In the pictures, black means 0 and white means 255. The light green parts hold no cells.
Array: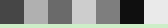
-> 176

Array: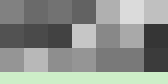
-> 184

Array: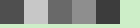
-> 199

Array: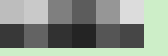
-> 99

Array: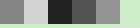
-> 211

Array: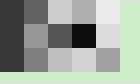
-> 127
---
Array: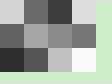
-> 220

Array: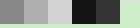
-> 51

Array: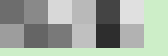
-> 224

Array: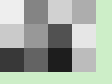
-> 173

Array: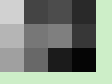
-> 41

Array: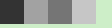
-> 198
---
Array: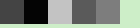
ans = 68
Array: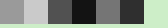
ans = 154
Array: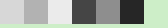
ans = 215
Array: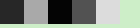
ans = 39
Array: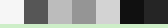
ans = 246
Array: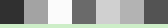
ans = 48
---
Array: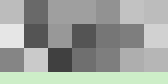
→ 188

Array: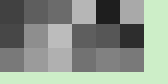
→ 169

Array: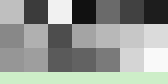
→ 29

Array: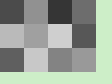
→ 109

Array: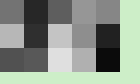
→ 134

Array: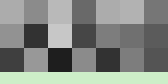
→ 118
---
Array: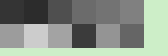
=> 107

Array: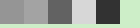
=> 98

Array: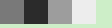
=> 43

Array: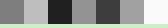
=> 61

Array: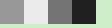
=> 235

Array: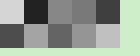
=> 135

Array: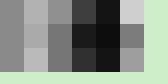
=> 62

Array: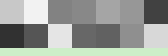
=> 165

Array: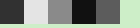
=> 138

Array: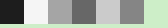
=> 103
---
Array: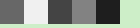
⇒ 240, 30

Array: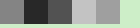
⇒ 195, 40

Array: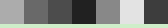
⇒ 227, 33

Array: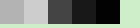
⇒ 205, 2

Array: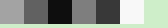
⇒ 248, 14

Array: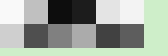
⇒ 249, 13

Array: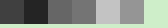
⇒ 195, 36

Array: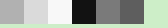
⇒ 248, 18
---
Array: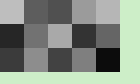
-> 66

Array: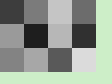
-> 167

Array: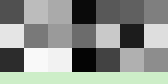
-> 66

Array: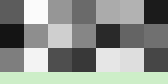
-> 230

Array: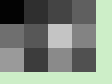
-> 60

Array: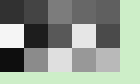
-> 223

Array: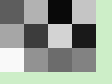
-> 146

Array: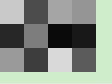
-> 61
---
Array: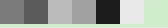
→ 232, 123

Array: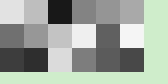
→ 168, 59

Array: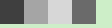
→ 106, 63

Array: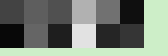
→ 15, 8

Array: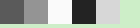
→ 215, 90

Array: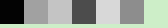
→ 141, 3

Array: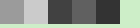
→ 51, 155

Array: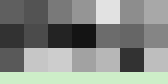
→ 168, 89

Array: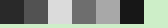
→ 23, 41

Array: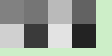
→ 98, 208
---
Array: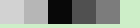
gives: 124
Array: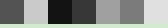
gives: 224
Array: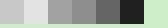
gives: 32
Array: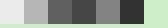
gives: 50
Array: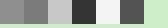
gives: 81
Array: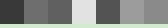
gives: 137
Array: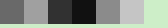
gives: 197
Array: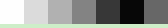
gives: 103
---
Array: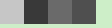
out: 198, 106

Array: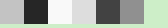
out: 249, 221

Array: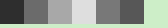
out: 222, 168

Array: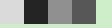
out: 218, 144

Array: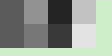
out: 227, 194

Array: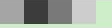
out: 205, 165
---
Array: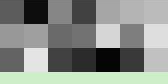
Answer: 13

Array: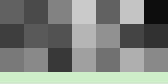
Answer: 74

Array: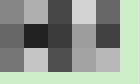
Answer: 175

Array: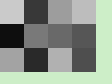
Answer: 56

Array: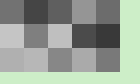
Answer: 69

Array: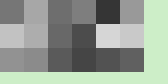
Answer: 167

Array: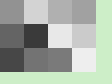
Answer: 211
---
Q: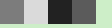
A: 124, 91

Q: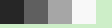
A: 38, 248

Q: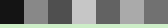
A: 20, 113

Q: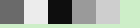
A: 106, 206

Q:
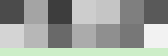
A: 75, 242

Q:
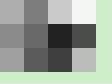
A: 174, 187

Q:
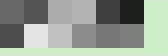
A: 104, 126

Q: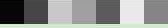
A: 6, 133

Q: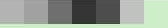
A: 178, 193
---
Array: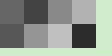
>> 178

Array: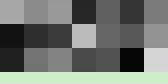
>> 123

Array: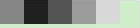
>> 216

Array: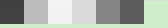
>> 92

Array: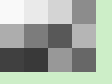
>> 140

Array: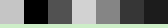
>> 28
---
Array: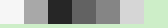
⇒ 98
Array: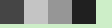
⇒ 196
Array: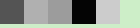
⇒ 156
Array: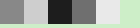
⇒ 29
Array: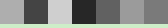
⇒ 97
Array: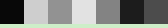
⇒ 131
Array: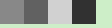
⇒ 97
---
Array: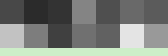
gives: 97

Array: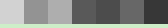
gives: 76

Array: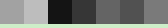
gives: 100

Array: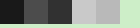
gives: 49

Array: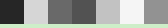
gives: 194

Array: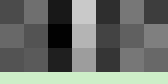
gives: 53

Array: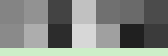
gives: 160
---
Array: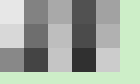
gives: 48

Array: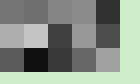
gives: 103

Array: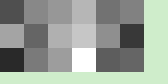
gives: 93

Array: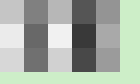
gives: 72

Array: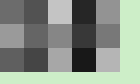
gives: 24

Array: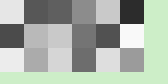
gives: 222

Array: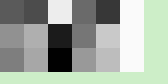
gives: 189

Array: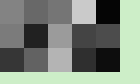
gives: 47
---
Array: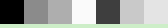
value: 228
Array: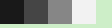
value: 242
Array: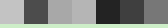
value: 119
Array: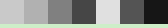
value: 22
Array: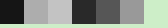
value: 153
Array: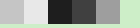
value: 158
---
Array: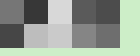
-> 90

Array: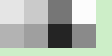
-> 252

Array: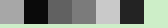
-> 123

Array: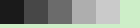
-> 174

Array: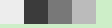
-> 187

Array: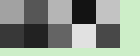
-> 19

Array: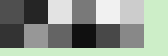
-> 121

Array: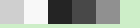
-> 72
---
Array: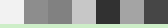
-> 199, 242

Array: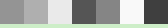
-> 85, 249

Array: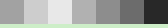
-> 177, 232

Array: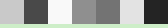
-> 143, 249

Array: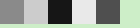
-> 22, 233

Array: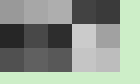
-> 45, 203

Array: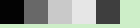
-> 201, 230

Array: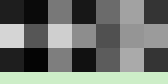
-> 141, 213
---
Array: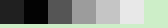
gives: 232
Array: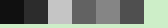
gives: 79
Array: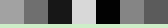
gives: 91
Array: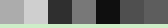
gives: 93
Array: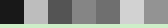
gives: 147
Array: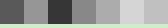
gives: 192
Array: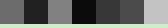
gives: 195
